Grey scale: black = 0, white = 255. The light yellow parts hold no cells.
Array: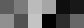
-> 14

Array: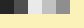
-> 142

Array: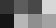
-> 21

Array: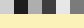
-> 231

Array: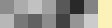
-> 88

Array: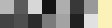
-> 174

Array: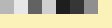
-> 30

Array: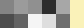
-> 167

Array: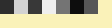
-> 116
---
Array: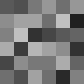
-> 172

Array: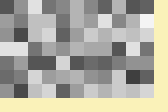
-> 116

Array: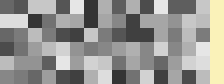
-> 76

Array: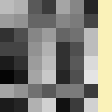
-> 5

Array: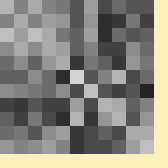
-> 97

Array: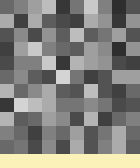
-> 180

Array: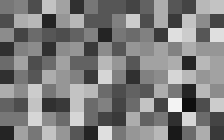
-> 98
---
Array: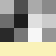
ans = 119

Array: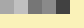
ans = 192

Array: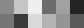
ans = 58

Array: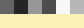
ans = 37

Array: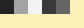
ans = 163

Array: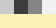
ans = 60

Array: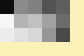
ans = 225

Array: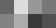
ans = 172

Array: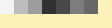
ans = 189
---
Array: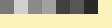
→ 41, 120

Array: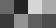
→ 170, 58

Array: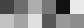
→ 234, 194

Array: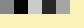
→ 165, 134

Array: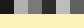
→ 97, 25

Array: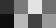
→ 111, 15

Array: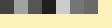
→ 105, 66
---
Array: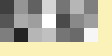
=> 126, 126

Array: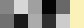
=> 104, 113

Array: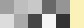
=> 149, 220

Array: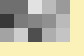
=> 154, 163

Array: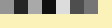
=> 117, 148

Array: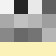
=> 96, 136

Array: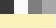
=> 167, 57
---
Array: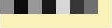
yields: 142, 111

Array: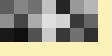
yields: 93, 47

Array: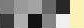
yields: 123, 239

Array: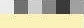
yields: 235, 161

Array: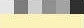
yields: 230, 47

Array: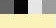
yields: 100, 156

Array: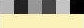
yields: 183, 3
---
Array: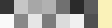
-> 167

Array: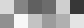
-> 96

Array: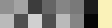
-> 60

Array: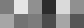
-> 144

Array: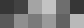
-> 164

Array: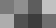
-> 93

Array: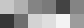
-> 132

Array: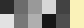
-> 153

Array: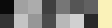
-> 172

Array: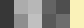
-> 183
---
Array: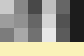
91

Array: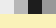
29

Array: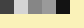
154

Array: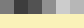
204

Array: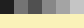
164

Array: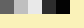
45

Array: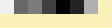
35

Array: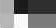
123

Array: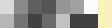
65
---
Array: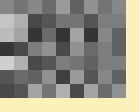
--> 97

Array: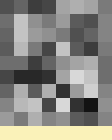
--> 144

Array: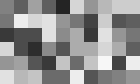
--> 237

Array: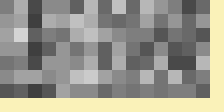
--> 126

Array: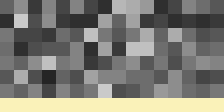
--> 78

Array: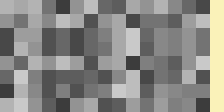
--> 127
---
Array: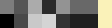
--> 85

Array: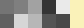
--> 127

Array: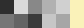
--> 218

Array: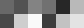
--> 82

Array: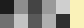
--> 142

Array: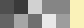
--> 58

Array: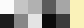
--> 197
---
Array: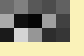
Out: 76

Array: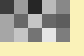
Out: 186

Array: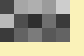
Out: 155

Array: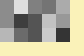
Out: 116

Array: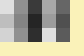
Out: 168

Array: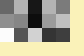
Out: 179

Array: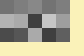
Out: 115

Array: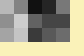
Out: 37

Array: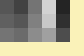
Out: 210
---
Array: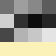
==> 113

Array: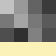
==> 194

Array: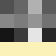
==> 81

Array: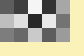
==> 93

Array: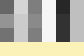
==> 103

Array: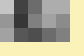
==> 197

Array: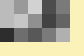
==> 187

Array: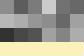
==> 141

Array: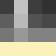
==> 61
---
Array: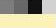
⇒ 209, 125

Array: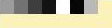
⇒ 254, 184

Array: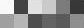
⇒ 248, 225

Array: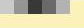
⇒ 202, 178

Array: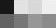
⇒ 238, 226

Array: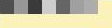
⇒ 205, 172

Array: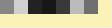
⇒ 208, 187

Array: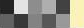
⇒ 227, 174

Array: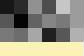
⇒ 198, 177

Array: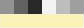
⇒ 243, 189
